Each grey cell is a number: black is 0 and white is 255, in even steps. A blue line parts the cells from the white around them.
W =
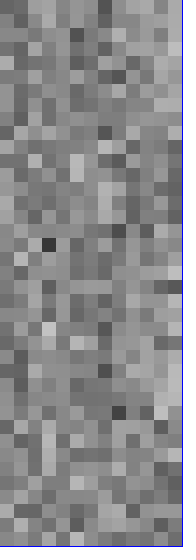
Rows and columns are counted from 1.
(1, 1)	101
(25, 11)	163
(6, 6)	157
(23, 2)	137
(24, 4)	194
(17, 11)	93
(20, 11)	156
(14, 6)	126
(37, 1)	171
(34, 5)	124
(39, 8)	124
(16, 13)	98
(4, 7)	127
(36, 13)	104
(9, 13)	141
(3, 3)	121
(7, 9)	167
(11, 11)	131
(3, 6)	82
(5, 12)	172
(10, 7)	128
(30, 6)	154
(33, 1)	137
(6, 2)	125
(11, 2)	130
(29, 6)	115
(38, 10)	150
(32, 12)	133
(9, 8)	126
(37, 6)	105
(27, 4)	144
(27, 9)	128
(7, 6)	105
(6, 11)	120
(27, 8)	79
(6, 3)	160
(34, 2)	150

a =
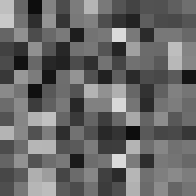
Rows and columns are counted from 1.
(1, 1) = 191
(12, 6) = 26
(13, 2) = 90
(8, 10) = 117
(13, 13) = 138
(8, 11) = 42
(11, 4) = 181
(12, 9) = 218
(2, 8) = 78
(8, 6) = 39
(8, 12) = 115
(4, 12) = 106
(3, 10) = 121
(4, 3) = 145
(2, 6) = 121
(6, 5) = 110
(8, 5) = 121
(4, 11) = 107
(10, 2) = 136
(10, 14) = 55
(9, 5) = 102
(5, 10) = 113
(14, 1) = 78
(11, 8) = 60
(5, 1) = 75
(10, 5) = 45
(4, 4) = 84
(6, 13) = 91
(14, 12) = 140
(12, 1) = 100
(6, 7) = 81
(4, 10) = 161
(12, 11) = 45
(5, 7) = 48
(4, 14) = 132
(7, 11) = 50
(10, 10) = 13
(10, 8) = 40

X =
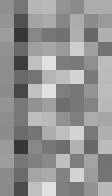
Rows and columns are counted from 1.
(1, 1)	143
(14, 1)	139
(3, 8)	176
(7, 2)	71
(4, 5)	154
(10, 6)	212
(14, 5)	127
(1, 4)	185
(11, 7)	104
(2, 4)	170
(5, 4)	224
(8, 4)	159
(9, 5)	145
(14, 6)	120
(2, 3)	163
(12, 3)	127
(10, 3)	116
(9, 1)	141
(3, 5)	113
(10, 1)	140
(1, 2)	117
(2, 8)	153
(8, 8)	185
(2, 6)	171
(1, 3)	182
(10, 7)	121
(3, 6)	175
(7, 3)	192
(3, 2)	55
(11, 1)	155
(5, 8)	188
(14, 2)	75
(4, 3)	159

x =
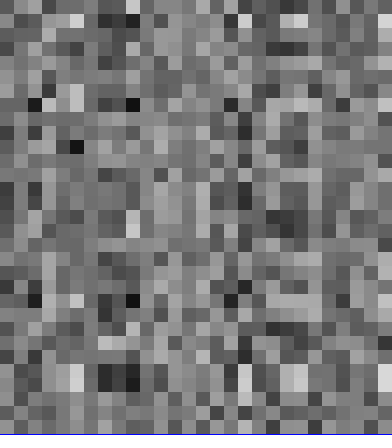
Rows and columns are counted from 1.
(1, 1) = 89
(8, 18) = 133
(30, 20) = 136
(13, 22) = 160
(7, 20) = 63
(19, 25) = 106
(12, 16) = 92
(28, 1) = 136
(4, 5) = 89
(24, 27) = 97
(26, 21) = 85
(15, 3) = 70
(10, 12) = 163
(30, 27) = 130
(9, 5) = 108
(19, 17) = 101
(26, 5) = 105
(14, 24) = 102
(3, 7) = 107
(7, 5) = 154
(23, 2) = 125
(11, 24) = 132
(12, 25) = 125
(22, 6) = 193
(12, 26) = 131
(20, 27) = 99
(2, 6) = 207
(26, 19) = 112
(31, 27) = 80
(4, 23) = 117
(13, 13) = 161
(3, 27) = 97
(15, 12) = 159
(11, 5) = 72
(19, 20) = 123
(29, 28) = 140
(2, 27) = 99
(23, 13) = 154
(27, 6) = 203

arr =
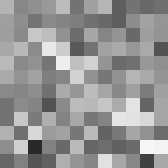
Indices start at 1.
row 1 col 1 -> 180
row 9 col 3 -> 123
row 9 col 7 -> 119
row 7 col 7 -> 188
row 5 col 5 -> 237
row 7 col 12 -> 160
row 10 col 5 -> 162
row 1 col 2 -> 135
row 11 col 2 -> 207
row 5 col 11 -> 152
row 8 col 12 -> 166
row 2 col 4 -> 138
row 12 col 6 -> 148
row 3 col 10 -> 105
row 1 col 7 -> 160
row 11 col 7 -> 102
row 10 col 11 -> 145
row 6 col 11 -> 169
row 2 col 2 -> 142
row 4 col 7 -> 115
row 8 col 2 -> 139
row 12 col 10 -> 135
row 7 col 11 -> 124
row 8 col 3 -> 132
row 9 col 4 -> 175
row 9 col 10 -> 226
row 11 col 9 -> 97
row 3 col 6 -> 108
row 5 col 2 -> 137
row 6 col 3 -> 162
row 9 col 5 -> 131
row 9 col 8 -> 132
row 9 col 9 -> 229
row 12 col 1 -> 102
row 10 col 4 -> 155
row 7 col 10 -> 160
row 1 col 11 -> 104
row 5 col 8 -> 148
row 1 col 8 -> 181

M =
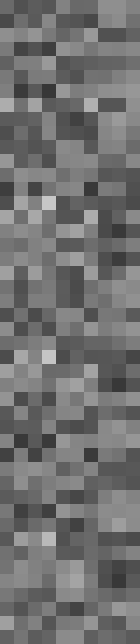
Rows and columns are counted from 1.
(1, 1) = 106
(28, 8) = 77
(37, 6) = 132
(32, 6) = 133
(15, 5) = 81
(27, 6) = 114
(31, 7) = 84
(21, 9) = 144
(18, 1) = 116
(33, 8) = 122
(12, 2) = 92
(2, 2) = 110
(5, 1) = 97
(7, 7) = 130
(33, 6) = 134
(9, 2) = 92
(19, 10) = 84
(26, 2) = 167
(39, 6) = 100
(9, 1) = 91
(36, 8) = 126
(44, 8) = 122
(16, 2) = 111
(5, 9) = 100
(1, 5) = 130
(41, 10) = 79
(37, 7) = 119
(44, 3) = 107
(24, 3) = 109
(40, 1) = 113
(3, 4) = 121
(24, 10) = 147
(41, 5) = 139
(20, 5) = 87
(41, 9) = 67
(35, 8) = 101
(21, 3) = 114

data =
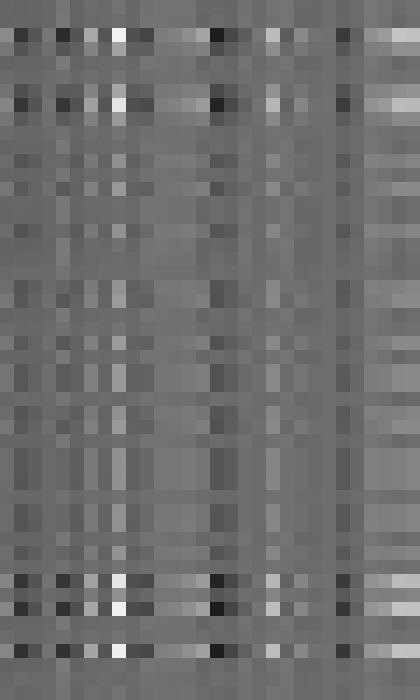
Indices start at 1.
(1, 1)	102
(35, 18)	110
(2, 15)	102
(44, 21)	97
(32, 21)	115
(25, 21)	105
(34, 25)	89
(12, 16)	86
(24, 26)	107
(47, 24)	113
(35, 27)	127
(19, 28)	113
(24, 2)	103
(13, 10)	104
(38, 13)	119
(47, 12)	127
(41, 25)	103
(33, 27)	127
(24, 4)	107
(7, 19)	110
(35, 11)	104
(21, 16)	85
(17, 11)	105
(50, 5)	114
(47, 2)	49
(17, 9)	145
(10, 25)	103
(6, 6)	104
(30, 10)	96
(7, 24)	111
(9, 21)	106
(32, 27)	117
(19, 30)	109
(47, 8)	84
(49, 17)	107
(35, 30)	132
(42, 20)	182
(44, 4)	115
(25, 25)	91
